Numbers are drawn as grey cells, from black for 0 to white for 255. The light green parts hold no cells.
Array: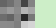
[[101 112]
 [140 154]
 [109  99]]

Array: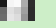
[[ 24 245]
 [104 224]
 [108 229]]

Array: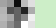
[[163 148]
 [180  81]
 [186 168]]

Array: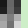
[[ 24 103]
 [ 32 106]
 [156 125]]

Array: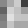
[[136 172]
 [ 99 210]
 [124 224]]

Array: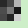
[[ 40  69]
 [ 77 120]
 [ 71  37]]

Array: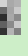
[[211 169]
 [107 164]
 [ 45 168]]

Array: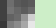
[[ 65 110]
 [ 65 116]
 [ 65  98]]

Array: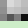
[[151 218]
 [144 197]
 [130  86]]
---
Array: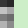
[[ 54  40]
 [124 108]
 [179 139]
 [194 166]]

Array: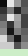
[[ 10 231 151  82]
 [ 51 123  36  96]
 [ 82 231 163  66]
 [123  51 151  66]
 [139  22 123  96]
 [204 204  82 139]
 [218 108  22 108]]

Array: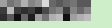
[[ 46  89  16 104  30 159 116 175 187  16 159 175 187]
 [ 60 187  60  46  60  30  74 116 132  60 132 104 132]
 [159 116 132 175 132 147 218 104  89 104 116  89  89]]

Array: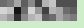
[[108 122 166  94 137  65 180 196  79  79  79]
 [180 153  49 137 180 196  94 108 166 137 122]
 [212 196  20 108 212 153  65 180 166 108  94]]

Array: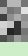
[[ 63 143 171 143]
 [ 78 106 157 130]
 [ 91 183 183 118]
 [171 118 130 224]
 [198  37  50 118]
 [211 198  50 157]]

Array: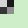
[[ 53 143]
 [211  25]]

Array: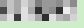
[[ 74 195 167 224 167  46 152 139  46 237 195]
 [152 195 167 211 182 126 152 152 139 182 139]
 [182 224  62 224 211 167  46 224 182 167 211]]
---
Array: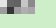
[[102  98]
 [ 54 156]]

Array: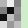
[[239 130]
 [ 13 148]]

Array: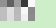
[[ 97 157]
 [223 185]]

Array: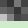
[[ 51 119]
 [ 90  54]]

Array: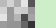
[[211 175]
 [152 208]]

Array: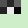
[[ 38  98]
 [234   6]]
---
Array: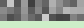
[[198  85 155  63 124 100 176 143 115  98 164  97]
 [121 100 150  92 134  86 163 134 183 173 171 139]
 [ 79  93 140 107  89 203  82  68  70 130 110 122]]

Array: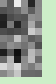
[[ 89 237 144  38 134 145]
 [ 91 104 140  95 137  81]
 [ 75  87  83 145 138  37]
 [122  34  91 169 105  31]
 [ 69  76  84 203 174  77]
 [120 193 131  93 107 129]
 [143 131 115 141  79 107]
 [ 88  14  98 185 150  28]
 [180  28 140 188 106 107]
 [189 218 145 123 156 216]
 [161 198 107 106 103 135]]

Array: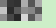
[[ 54  49 173  86 170 121]
 [ 44  89 142 134  87 196]
 [ 71  39 215  88 160 142]]

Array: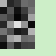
[[ 39  57 108 101 178]
 [ 85  17  61 114  20]
 [ 66   5  38 161  89]
 [151 225 149  11  39]
 [ 80  23  36 177 116]
 [159 179 105 112  54]
 [ 91  34  65  68  13]]

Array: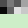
[[120  87 163  76]
 [ 97 224 200   8]]

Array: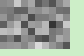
[[145 201 144 167  91 116  84 137 167 138]
 [122  97  98 148 141 158 143 113 109 127]
 [117 139 157  76 122 123 138 176 138 150]
 [153 186  81 158 152 184  53 103 200  95]
 [181 199 155  80 179 183 118 129 151 190]
 [125  81 142 132  90  76 121 170 152 103]
 [150 153 135 166 217 184 148 127  86 145]]

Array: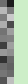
[[ 28 110]
 [123 184]
 [201 125]
 [ 75 173]
 [158 115]
 [129 126]
 [159  63]
 [143 153]
 [104  50]
 [ 97 108]
 [106 118]
 [190  84]]
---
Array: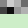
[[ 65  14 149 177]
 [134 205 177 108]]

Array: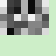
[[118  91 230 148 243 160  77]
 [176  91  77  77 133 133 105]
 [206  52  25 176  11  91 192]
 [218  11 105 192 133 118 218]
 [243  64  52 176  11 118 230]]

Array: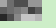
[[ 39  78 136 197 197 181]
 [ 94 109 121 136  65  94]
 [165 109  78  78 150 150]]

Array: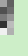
[[ 51 188]
 [ 81 109]
 [122 149]
 [162  96]
 [240 176]]

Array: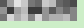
[[ 89 160 227 200 118 103 200 187 103  89  75]
 [118 215 174 200 133 215 148 174 174 187 133]
 [148  59 160 187  59  59 148  89 133 103 133]]

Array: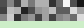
[[ 67 190 176  35  79 148 161 190  93  93 218 161]
 [ 79 134  67 176 121 176 176  51 108 245  79  22]
 [134 204  51 121 148  67 161  67 134 148 108 218]]

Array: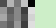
[[ 77 180 119 194   3]
 [119  93 151  61 222]
 [151  93 135  61 222]
 [167 106 135  77 210]]
